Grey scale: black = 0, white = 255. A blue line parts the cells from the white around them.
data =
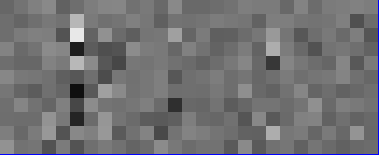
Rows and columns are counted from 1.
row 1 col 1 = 103
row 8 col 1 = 111
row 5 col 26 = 88
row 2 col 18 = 117
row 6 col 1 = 135
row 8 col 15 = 102
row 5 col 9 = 71
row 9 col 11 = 92
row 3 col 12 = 119
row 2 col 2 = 101
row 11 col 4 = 82
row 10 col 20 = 173
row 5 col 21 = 133
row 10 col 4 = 152
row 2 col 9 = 116
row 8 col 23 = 144
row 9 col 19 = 136
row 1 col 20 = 123
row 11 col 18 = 138
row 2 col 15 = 116
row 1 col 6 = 110
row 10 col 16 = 116
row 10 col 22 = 123
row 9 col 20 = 89
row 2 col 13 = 115
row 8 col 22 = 116
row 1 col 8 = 133
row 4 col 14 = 129
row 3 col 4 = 126
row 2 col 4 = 120
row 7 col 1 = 118
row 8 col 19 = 116
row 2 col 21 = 126
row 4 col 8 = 79
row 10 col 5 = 83
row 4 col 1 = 131
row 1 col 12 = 105

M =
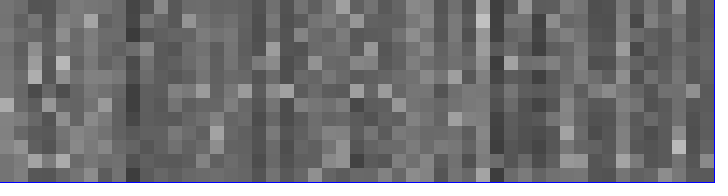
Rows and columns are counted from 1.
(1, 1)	116
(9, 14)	102
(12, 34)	81
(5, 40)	129
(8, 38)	82
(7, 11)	95
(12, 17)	108
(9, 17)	101
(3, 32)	87
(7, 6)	101
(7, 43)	124
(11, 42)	101
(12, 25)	146
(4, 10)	108
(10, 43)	76
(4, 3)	142
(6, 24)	120
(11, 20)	107
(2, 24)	125
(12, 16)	96
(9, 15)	111
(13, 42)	118
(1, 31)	129
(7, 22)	92
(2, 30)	121
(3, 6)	106
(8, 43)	88
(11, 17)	99
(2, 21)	81
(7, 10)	63
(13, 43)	85
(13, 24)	101
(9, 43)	82
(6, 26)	91
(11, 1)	133
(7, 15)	155
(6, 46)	80
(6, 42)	124

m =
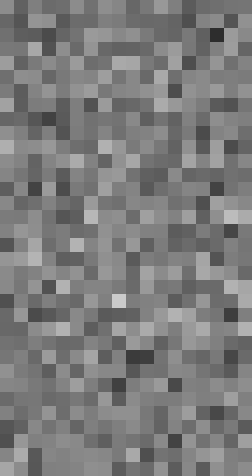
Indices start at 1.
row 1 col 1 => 140
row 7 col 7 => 156
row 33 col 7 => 138
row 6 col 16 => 124
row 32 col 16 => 134
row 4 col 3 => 168
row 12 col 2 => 131
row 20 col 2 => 122
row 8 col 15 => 124
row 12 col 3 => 99
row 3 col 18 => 137
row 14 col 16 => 67
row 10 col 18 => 110
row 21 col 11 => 153
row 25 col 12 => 97
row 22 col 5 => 112
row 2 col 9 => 123
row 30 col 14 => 157
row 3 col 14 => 121
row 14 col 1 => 94
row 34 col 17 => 128
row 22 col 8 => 128
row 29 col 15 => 127
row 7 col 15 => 138
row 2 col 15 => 131
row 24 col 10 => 141
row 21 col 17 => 178
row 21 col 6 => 126
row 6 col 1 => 111
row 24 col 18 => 178
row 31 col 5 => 129
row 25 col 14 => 152
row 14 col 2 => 135
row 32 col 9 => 123
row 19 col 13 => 131
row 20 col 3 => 130
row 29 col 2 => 118
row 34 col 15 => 91
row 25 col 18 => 99

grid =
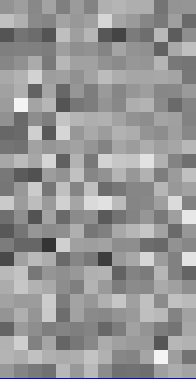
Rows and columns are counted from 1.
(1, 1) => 147
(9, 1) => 145
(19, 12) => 156
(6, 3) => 210
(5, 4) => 121
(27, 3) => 121
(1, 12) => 116
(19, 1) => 73
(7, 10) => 150
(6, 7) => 163
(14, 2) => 152
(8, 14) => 132
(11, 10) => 156
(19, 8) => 61
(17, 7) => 118
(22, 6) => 163
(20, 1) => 185
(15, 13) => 219
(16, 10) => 131
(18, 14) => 135
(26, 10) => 132
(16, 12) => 121
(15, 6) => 165
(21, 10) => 139
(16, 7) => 144
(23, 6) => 162
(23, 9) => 148
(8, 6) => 118
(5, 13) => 120
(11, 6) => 162
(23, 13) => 131
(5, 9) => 139
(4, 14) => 192
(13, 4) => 157
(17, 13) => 106
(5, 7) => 161
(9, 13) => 160
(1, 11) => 174
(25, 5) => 101

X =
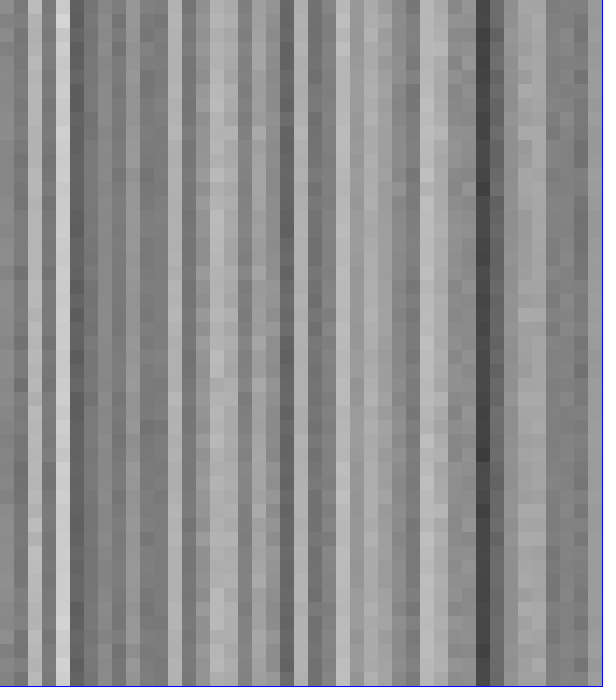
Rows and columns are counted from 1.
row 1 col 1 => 141
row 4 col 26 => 151
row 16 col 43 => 151
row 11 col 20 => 140
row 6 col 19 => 158
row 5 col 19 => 165
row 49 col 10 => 148
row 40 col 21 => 107
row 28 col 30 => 123
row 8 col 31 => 190
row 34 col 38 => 159
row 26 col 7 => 119
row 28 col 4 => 116
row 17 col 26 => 155
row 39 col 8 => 137
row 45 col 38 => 161
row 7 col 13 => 180
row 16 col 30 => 126
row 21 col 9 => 122
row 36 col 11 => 126
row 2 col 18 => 130
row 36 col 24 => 133
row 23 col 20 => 142
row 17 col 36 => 104
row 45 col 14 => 122
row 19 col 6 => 101
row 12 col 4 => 116
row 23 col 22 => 173
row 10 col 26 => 151
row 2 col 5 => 212
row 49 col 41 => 131
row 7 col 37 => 143
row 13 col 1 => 134
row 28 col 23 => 116
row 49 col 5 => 206
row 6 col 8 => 136
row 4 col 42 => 123
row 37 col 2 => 120
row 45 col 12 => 120
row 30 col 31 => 182
